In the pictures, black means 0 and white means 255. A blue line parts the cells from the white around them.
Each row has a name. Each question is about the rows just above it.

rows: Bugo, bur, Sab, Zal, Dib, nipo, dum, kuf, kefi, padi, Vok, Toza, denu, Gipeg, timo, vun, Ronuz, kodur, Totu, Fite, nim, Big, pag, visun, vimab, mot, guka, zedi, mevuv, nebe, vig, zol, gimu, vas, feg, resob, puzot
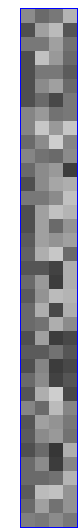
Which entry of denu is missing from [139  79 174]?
[166]
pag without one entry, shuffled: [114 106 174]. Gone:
[139]
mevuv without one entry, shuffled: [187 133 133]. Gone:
[106]
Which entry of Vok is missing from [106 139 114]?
[133]
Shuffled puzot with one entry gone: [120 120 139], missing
[127]
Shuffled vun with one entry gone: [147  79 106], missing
[160]
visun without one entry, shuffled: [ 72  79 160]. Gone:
[60]

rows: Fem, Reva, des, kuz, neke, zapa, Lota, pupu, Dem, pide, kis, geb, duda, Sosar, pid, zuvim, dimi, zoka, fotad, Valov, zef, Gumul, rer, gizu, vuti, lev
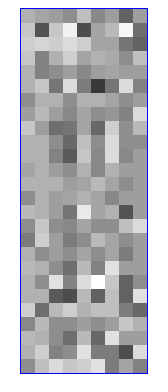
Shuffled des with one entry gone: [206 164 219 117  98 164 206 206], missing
[213]
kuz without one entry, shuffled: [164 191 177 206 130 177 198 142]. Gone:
[170]
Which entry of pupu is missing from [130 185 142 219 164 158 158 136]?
[150]

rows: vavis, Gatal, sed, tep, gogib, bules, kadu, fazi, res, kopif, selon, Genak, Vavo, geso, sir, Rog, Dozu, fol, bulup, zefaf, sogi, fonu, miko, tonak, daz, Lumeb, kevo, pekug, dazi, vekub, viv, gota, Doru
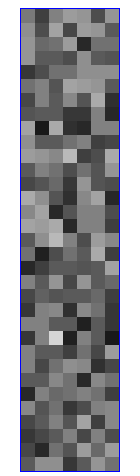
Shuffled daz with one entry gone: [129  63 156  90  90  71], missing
[113]
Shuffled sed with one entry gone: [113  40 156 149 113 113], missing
[105]
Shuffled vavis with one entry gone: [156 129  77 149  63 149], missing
[121]
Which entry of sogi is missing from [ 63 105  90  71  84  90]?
[97]

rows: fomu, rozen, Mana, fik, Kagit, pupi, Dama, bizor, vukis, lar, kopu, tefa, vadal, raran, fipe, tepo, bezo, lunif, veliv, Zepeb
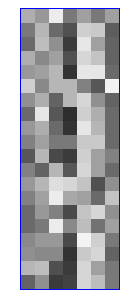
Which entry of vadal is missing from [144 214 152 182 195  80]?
[222]
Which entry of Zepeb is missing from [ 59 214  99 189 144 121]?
[66]
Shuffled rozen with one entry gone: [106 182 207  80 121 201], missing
[93]
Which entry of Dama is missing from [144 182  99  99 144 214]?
[174]
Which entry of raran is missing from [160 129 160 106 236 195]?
[168]
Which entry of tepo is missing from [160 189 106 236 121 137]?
[114]

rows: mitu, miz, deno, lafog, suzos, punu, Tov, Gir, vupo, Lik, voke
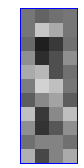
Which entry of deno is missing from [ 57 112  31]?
[105]
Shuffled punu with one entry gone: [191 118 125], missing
[210]
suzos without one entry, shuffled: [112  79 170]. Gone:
[183]
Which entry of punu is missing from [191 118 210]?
[125]
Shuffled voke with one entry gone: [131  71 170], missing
[176]

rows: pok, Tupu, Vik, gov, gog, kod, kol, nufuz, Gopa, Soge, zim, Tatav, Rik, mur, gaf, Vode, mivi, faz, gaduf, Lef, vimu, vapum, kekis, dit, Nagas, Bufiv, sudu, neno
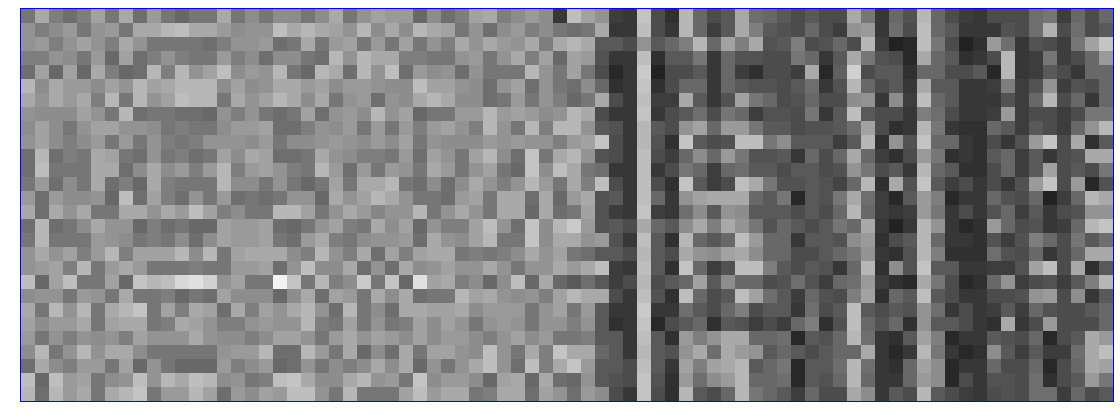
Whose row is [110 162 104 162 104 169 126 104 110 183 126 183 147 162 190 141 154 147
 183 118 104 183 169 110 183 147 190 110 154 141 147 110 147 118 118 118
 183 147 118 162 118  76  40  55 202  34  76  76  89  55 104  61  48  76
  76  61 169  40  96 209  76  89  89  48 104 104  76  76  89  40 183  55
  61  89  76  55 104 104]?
gog
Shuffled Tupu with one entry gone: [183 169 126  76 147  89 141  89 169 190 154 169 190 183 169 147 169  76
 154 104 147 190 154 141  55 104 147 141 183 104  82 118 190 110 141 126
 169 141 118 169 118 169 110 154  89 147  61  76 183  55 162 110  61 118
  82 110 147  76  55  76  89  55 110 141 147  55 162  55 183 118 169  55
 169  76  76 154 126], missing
[177]
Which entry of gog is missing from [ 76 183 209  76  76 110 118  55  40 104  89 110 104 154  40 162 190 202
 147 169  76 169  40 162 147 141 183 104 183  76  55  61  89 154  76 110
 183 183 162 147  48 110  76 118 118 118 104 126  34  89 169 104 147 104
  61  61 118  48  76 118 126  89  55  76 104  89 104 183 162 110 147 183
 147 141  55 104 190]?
[96]
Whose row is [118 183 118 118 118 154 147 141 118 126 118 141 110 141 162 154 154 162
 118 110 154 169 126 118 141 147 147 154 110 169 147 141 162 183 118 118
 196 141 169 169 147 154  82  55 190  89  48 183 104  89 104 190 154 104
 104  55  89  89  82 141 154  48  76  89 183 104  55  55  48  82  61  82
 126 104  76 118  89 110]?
mivi
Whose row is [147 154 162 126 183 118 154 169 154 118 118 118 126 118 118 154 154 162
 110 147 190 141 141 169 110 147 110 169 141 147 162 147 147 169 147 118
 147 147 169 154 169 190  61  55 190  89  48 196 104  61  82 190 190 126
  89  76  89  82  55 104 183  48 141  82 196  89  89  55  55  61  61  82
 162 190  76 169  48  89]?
gaduf
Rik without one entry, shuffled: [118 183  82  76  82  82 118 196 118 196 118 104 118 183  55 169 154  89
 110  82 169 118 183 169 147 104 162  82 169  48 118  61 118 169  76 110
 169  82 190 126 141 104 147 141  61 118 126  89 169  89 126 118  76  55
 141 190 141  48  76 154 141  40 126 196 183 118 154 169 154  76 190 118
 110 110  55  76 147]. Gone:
[68]
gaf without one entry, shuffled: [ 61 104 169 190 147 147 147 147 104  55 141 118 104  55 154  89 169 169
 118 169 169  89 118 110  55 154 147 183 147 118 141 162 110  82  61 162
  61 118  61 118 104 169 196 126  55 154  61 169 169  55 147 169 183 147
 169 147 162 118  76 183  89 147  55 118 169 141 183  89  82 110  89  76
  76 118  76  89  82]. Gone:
[134]

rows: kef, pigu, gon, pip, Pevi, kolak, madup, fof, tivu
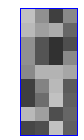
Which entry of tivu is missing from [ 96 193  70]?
[78]
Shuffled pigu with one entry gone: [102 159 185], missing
[172]
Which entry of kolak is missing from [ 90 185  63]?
[131]

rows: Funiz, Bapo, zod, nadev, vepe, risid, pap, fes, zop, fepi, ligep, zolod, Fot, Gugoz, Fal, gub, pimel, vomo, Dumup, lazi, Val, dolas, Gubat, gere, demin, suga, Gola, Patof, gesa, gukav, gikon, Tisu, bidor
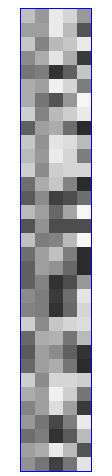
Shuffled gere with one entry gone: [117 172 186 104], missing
[178]
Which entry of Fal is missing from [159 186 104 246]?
[165]

